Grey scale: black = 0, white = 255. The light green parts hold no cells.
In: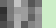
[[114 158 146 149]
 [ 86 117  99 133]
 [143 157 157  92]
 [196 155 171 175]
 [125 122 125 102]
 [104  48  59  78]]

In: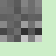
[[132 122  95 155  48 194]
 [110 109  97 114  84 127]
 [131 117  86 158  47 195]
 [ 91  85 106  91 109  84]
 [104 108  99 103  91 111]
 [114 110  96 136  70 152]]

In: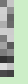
[[198 147 101 107 204 206  91 143  63 195  65]
 [118 208 205 174 206 125 162 124  49 219  74]]

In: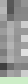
[[146 133 135 205 152 210 159 224 155 129 204]
 [125 131 135 157 151 146 153 151 157 133 156]
 [ 88  85 111 173 179 170 180 168 176 109 164]
 [171 183 164 140 157 139 149 125 148  63 125]]

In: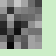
[[ 65 105 129 177 113 143 157]
 [107 118 106 144 114 162 162]
 [164 126 101  52 129  92  86]
 [200 136  90  30  15 111 155]
 [139  48 168 137  85  36   9]
 [178 148  86  41  32 111 157]]

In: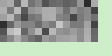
[[171  68 114  68 102 107]
 [ 44 137 138 163 172 176]
 [150 126 121 124 140 141]
 [103 148  70 122 156 168]
 [ 96 112 124 155 141 162]
 [110 148 131 197 147 160]
 [105 173 175 124 184 141]
 [ 83 172 172 140  74 153]
 [134 156 126 108 183  98]
 [115 147 116 132 144 115]
 [183  89  73 131 101 137]
 [100 187 122 153 202 172]
 [172 122 183 103 186 136]
 [163 175 160  47  84 107]]

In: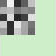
[[193 131 223 117 105]
 [ 94 140  63 169 166]
 [ 46 121  38 231 203]
 [240 188 219  47  51]
 [109 177  52 200 157]]
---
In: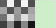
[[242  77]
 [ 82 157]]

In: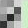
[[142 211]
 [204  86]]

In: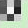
[[202  72]
 [247  31]]

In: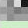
[[128 216]
 [147 122]]

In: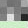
[[113 118]
 [153 122]]

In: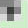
[[132 174]
 [ 63 133]]
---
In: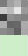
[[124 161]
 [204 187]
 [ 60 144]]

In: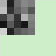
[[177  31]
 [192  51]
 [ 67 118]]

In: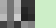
[[171 116]
 [168 115]
 [187 114]]

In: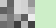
[[200 100]
 [ 96 111]
 [160 125]]

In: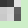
[[ 54  63]
 [204 212]
 [201 215]]

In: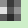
[[143  58]
 [225  87]
 [ 88  43]]

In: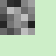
[[120  47]
 [100 186]
 [ 68 106]]

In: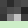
[[ 67  44]
 [ 62  76]
 [ 54 131]]
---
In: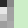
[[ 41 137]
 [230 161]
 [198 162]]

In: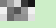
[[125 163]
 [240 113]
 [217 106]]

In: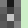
[[121  25]
 [ 95  63]
 [ 82 197]]

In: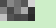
[[ 76 135]
 [131  73]
 [192  85]]

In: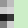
[[150 190]
 [204 213]
 [ 24  56]]

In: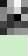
[[ 22 179]
 [130 160]
 [136  54]]

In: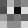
[[ 88 180]
 [ 75 229]
 [156 101]]
